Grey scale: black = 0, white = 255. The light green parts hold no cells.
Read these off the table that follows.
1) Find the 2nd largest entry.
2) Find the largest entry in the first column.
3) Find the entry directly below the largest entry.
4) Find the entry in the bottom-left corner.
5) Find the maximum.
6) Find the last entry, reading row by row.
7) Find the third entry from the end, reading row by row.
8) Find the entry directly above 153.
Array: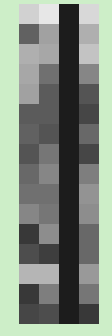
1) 216
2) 209
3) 161
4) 70
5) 231
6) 56
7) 77
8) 104

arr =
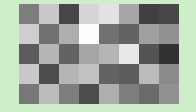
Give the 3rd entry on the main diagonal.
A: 99
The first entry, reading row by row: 126
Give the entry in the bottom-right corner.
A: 145
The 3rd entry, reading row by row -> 70
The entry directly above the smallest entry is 145
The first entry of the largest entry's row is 206
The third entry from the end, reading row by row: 126
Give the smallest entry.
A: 50
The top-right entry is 70
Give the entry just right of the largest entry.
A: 113
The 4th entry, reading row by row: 214
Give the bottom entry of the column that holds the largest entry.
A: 76

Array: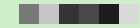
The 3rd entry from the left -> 52
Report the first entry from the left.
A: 120
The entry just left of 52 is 198

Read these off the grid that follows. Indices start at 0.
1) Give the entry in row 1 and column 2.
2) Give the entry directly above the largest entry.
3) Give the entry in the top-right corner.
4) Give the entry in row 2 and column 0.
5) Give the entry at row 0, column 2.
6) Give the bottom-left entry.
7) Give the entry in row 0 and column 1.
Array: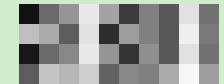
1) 93
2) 225
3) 113
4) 23
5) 149
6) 93
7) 105

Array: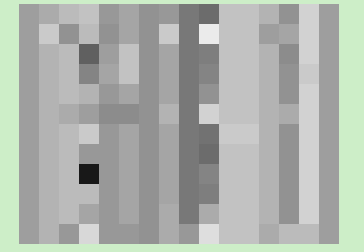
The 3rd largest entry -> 216
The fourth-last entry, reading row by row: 171
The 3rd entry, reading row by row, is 187
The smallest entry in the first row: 108
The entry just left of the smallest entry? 187
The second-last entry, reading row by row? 187
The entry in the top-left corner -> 158
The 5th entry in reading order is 152
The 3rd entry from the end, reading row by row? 187
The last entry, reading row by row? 158
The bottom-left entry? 158
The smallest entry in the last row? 146
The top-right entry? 158
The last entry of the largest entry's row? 158
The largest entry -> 235
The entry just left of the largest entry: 120
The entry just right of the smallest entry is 152
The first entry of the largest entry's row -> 158
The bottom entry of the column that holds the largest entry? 222
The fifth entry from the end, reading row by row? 194
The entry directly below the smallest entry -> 187
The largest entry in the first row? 210
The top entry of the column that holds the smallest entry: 194
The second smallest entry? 96
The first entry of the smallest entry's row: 158

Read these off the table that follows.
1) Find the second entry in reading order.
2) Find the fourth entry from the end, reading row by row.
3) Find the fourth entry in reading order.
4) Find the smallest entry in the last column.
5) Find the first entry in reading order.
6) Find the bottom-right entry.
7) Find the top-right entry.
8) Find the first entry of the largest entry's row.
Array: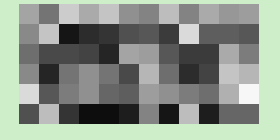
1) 116
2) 189
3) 170
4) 87
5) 164
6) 102
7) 157
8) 218

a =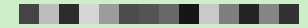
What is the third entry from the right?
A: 36
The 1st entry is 68
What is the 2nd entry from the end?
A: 134
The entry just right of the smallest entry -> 201

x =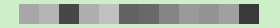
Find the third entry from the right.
148
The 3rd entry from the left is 71
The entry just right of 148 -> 160
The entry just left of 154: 133
